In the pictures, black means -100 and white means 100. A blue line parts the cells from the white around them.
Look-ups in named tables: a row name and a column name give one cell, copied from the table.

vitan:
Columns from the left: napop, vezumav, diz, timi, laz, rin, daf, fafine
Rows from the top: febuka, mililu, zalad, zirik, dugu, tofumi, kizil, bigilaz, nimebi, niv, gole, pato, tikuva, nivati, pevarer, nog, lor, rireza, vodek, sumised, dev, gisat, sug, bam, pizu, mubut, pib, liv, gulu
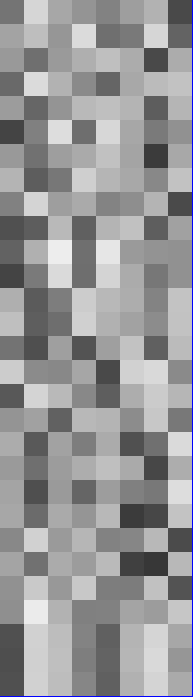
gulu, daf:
66
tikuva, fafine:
53
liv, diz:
50
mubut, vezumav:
84
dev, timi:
-21
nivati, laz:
39
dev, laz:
23
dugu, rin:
41
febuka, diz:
31
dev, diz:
21

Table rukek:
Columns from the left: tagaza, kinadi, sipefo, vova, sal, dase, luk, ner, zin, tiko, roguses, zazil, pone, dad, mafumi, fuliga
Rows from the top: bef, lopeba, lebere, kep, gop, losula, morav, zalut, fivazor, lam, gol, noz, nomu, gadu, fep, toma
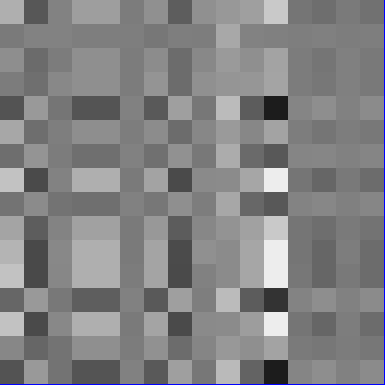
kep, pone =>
-3
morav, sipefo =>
-3
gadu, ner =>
-42
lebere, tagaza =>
11
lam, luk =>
19
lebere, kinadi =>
-16
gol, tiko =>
9
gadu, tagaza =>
52
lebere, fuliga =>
-5
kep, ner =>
-15
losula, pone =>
-2
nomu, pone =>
3
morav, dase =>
1
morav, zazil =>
-31
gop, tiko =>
47

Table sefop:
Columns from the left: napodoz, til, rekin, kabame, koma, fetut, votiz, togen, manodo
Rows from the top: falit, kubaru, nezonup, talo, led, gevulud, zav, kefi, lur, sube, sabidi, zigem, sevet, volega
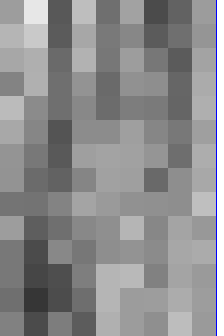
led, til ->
9
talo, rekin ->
-13
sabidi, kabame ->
-7
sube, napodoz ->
23
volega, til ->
-41
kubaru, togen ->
-13
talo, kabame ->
15
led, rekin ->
-13
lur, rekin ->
3
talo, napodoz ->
3
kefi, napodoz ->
15
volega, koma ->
38
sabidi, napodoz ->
-6
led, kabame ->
7
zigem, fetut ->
45
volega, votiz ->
12
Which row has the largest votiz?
sevet

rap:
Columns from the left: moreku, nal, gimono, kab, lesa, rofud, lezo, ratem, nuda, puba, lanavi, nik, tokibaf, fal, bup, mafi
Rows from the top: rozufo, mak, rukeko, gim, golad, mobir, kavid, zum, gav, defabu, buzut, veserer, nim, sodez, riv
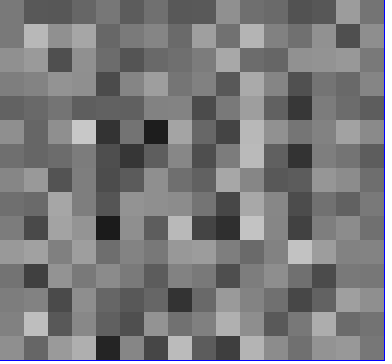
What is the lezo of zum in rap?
12
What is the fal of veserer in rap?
-41
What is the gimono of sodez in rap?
-31
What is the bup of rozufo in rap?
22
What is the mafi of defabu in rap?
-12
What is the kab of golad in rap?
-26
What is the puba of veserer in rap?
-39
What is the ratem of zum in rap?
-13
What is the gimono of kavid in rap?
-15
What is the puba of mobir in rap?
-47
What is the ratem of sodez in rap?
-11
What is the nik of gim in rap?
4
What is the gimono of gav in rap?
30
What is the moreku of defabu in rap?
-3
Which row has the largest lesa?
veserer

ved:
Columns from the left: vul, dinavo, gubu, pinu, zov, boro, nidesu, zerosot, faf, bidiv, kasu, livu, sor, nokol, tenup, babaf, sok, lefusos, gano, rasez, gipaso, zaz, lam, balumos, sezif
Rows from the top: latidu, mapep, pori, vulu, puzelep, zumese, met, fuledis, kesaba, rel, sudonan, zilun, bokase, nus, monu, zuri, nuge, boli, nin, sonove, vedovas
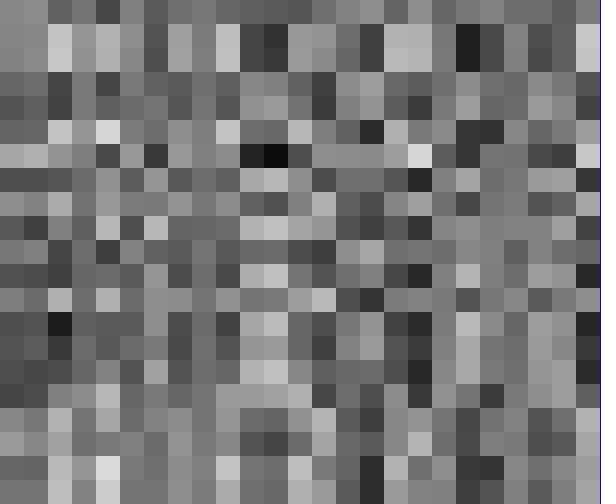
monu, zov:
-31
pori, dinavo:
8
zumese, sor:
43
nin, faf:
-6
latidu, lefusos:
12
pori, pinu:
13
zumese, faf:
-1
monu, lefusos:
-53
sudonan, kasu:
-18
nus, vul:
-39
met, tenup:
9
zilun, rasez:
42
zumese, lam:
-20
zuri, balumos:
22
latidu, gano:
-20
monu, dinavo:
-28
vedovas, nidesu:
-9
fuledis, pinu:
-16
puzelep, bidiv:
-33
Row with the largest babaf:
sudonan

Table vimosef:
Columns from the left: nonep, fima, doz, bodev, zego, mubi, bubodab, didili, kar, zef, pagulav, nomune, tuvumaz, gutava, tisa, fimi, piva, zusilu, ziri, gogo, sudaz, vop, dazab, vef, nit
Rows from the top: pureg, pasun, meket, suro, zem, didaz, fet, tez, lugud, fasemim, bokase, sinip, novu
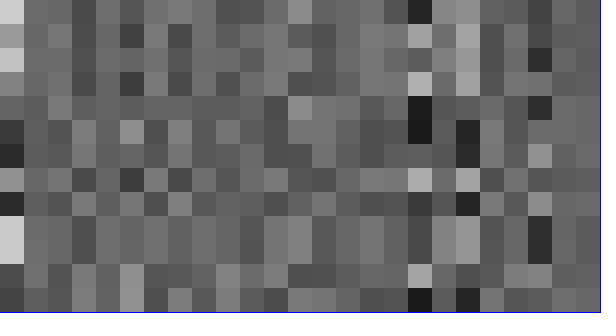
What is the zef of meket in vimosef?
-18
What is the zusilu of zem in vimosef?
-79
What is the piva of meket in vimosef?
-19
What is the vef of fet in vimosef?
-24
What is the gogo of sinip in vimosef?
-39
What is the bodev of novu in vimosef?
-4
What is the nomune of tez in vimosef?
-6
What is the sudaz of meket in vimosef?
-38
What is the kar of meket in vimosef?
-15
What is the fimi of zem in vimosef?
-31
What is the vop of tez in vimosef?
-11
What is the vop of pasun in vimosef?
-13
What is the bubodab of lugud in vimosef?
-38
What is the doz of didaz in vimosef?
-36
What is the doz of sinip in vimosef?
-36

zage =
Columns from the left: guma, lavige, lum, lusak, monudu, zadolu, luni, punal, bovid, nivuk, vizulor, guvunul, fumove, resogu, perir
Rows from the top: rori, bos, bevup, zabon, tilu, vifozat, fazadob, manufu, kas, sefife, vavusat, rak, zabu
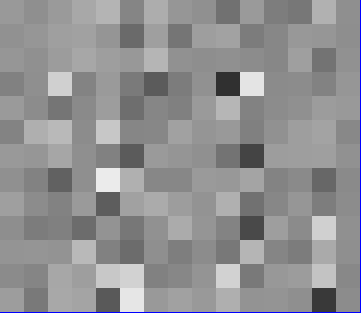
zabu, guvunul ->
16
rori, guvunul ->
-2
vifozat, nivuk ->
20
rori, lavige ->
12
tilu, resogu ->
22
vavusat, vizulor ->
42
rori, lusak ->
32
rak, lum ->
31
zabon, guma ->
1
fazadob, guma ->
20
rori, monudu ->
41
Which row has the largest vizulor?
zabon

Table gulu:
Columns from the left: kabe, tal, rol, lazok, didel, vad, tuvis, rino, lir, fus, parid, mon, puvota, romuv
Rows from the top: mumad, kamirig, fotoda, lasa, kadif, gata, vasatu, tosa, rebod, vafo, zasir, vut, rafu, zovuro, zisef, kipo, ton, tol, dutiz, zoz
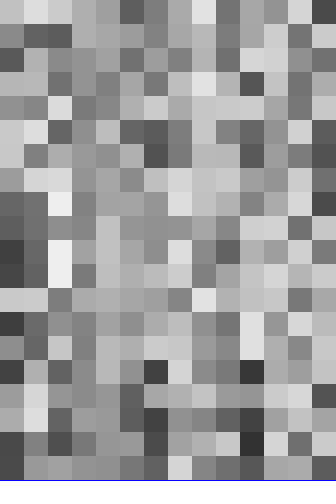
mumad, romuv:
-42
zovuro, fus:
-8
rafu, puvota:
-6
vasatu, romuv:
-36
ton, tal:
68
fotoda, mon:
64
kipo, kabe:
-48
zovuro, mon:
18
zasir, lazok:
27

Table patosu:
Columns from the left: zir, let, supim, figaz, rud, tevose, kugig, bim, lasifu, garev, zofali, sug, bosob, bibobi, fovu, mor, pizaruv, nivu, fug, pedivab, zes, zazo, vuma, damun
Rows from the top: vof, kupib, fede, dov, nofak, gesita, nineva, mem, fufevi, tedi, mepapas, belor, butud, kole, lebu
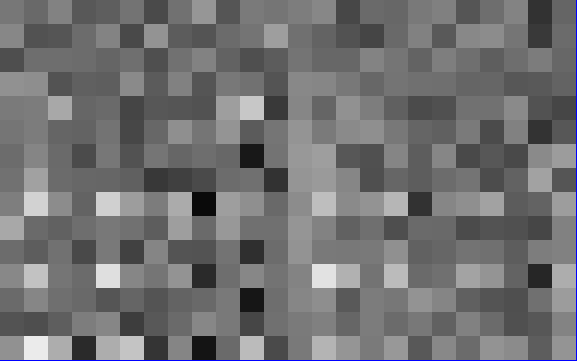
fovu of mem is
5
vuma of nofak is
-36
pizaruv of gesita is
-6
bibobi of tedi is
2
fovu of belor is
39
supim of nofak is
32
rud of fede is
-21
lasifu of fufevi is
-92
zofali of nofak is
56
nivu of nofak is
-41
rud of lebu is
36
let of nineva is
4
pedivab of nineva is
-43
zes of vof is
-14
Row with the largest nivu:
butud

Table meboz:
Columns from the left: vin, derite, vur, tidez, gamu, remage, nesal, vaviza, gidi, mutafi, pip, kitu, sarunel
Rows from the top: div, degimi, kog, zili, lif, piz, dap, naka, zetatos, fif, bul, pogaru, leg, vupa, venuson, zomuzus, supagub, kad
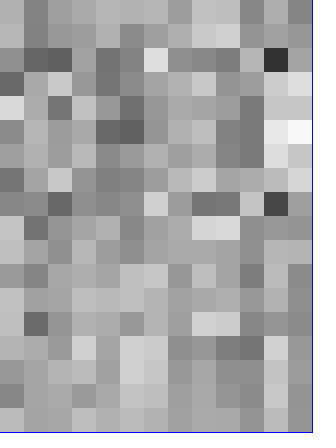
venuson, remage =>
63
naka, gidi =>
60
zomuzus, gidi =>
31
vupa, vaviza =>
25
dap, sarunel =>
55
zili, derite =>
32
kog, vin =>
13
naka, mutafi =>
30
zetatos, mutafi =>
-6
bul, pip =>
13
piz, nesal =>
17
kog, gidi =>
7
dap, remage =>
21

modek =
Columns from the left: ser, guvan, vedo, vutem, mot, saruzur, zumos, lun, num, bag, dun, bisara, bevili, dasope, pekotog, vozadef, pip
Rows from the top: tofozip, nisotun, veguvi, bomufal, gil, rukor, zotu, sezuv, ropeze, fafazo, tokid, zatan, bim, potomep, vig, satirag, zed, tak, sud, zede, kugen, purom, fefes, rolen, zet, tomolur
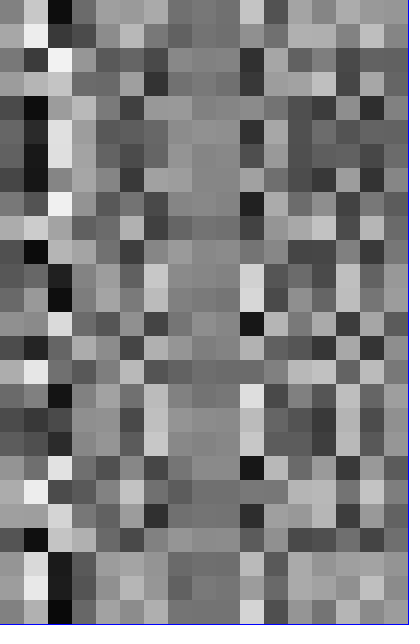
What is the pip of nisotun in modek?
4
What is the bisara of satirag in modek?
0
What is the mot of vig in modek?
10
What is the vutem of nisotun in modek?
-41
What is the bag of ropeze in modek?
3
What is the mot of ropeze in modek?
-31
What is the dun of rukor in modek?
-62
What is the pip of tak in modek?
13
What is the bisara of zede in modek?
44
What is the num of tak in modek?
10
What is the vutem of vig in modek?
35
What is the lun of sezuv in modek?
23
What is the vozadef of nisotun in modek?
49
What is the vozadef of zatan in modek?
-23
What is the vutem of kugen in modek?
-30
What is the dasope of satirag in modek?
51

